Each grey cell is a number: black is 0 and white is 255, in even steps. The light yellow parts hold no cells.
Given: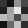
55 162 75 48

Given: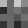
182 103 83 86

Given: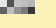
230 188

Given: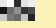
231 106 105

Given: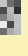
195 183 193

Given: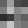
100 188 116 115
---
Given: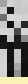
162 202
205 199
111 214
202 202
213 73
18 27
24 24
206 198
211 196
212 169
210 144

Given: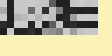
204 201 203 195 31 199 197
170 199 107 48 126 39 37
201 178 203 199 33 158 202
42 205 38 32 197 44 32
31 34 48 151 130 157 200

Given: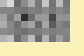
185 107 175 198 187
133 122 127 138 136
162 160 109 156 147
172 112 164 167 133
138 120 124 136 131
177 109 187 179 158

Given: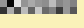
148 226 169 142 134 130
50 75 99 106 59 87

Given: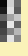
8 107
29 91
99 199
57 101
70 183
89 136

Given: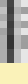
164 196
193 177
172 194
195 178
163 196
173 183
172 182
173 194
173 193

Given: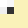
254
239
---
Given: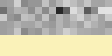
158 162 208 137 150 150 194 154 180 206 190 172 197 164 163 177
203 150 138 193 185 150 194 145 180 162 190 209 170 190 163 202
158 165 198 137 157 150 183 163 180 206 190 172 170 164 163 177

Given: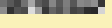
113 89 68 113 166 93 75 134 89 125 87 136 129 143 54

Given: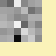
127 100 235 136 160 168
172 157 137 144 174 173
149 159 116 218 184 160

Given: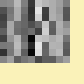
136 141 185 127 56 198 181 173 159 125
65 124 172 102 53 210 60 175 161 84
96 168 109 97 110 65 207 94 171 159
121 125 187 123 39 228 98 179 177 96
133 159 95 117 130 71 94 93 135 158

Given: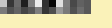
199 55 106 30 125 235 50 6 224 124 73 97 88

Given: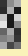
51 141 176
198 26 212
101 172 46
168 71 114

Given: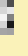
194 78
245 130
165 162
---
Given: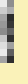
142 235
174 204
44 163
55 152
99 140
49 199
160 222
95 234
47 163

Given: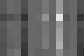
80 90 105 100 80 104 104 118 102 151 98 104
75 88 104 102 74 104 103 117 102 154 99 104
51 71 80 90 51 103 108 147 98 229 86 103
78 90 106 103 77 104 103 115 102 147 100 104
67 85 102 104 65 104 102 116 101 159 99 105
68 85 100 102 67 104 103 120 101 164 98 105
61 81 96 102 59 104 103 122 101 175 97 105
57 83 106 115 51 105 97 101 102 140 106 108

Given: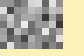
143 149 148 106 134 212 218 102 226
182 221 73 149 155 189 177 136 193
95 153 202 136 168 168 151 56 159
58 117 186 141 235 113 155 152 196
164 161 82 190 149 107 130 231 127
223 169 101 125 70 176 142 132 117
106 100 224 131 120 160 148 86 134

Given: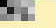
181 8 138 155 191
214 163 32 143 125
156 132 147 185 98

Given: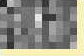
85 38 182 148 94 91 117 58 139 102 91
129 154 69 110 118 116 161 96 141 128 96
149 123 121 174 113 115 228 59 58 119 96
108 149 114 128 110 115 192 90 161 141 115
84 101 64 156 85 128 129 93 163 134 119
128 156 73 114 122 111 157 98 142 125 95
176 117 52 140 128 105 124 100 87 100 95

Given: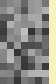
116 121 134 142 103 151 155
178 139 163 131 83 148 158
70 96 96 166 140 169 166
136 69 177 150 139 143 171
58 60 132 149 192 52 117
105 74 143 134 178 110 145
110 166 80 154 75 78 81
94 137 178 53 101 165 132
164 133 185 128 59 103 156
58 91 105 133 55 73 137
179 135 133 85 152 176 179
125 99 108 54 121 107 70
